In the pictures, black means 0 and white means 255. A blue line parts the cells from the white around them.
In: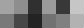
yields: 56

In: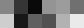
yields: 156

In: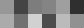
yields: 159

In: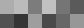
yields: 117

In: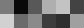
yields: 195

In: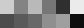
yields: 47

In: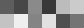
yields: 188

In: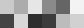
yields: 101

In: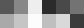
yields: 73
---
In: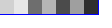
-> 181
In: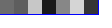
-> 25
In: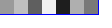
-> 241
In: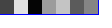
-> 156
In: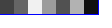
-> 156
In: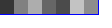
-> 102
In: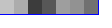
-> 87
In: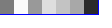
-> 222
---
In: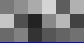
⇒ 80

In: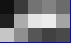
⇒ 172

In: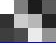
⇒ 204

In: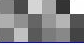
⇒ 144

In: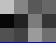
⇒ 34

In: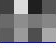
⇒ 141

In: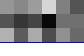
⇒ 54
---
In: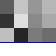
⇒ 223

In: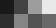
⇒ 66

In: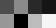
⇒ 137

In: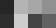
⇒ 180

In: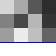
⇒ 73

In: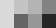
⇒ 196
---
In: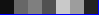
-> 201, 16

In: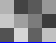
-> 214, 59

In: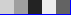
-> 237, 35

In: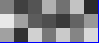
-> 232, 43

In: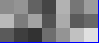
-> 224, 50

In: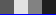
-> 226, 31

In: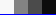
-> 248, 12
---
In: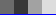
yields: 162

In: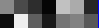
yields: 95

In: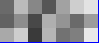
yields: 58

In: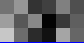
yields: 43

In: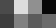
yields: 91

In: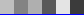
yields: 175

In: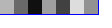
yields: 16

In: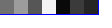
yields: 86

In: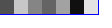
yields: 133
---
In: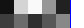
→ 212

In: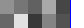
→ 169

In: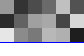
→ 215

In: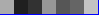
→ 171

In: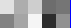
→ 225

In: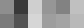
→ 207
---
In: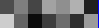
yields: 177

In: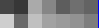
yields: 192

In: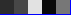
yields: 119

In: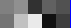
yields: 193

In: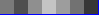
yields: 157

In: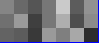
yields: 174

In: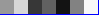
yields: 215

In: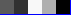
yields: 175

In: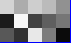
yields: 232
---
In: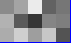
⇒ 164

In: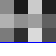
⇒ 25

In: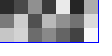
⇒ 73

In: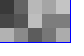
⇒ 100

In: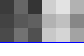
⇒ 102

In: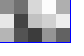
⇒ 112
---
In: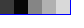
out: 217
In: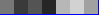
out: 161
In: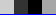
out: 166
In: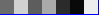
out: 237
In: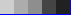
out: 33
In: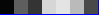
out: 73
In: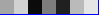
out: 229
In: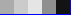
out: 19
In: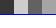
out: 165
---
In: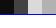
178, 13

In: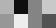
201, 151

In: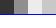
200, 52

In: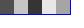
165, 80

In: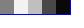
9, 128

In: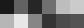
203, 182
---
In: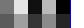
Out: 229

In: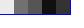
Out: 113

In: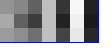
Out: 135

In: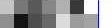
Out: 120

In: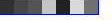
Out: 70

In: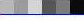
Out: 155
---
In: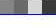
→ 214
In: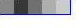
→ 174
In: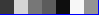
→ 247
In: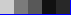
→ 17
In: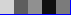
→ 15
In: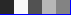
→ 183
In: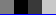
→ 57
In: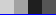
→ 31
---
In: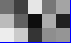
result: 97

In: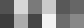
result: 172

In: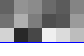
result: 175

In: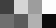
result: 91

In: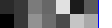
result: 56

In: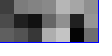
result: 32

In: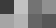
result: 179

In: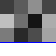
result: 111

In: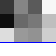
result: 105

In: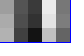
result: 78
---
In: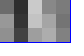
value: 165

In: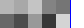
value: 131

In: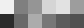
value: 226

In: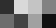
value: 196

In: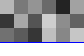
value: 141

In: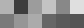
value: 136

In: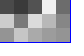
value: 184
